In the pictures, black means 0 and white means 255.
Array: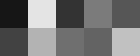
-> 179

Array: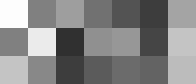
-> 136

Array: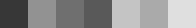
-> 146

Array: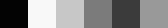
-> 248

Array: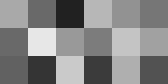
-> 52

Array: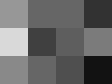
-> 102

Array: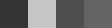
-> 198
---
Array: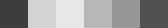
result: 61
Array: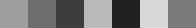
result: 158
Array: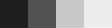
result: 30
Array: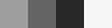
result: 158
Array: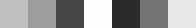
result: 192
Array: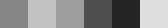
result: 133
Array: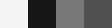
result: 244
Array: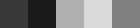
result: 56
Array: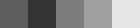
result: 94
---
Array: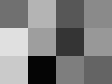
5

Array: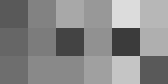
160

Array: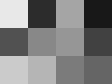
181

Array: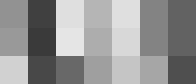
197

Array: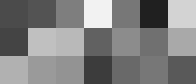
105

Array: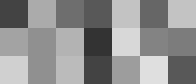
157

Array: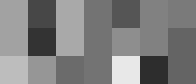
232

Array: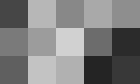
177

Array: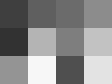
247

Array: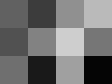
25
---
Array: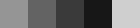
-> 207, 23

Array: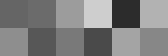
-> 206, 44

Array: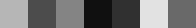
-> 226, 16

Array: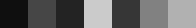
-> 203, 15

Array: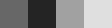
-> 223, 36

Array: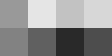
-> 229, 41

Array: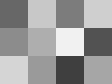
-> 241, 63
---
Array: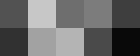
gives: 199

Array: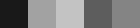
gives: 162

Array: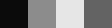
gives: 140

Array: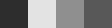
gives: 227

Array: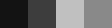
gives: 61

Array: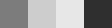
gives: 205

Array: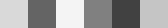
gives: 100
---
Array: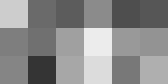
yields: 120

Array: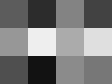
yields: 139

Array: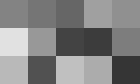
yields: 172

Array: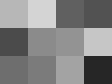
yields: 163

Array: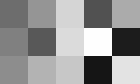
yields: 21

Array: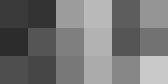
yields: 135

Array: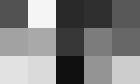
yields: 148
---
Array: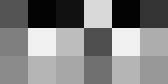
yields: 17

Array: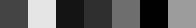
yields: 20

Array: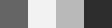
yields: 185

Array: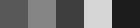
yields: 62

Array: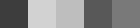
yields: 190

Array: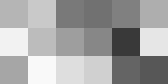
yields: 121
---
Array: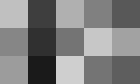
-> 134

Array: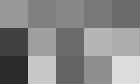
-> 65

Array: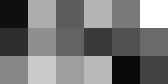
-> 45

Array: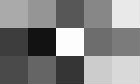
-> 61

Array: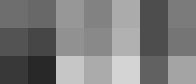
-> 83

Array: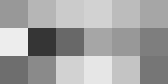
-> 237
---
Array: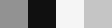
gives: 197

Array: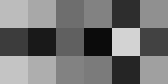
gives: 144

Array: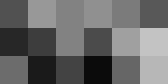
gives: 88

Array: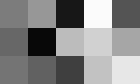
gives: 84

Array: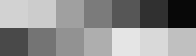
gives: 8

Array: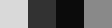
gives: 137
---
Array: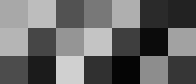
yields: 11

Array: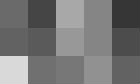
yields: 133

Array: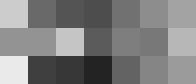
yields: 120

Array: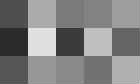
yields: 191

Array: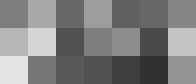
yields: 74

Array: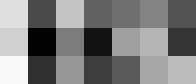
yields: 180

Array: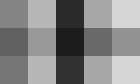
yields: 105

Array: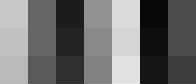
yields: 14
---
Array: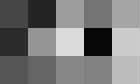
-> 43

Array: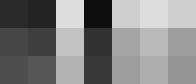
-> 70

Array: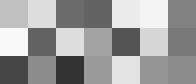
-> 249

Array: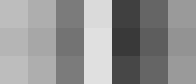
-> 181

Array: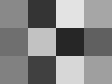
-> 111

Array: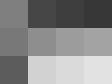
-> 120
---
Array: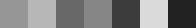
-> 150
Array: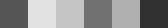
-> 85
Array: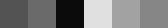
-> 83
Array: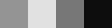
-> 148
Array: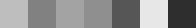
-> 190
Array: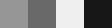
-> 150
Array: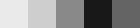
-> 234
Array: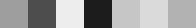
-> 158
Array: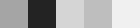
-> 165
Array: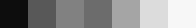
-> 13
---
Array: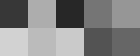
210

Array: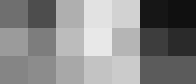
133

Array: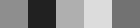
142

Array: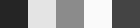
37

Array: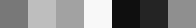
120

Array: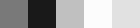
121

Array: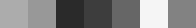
172
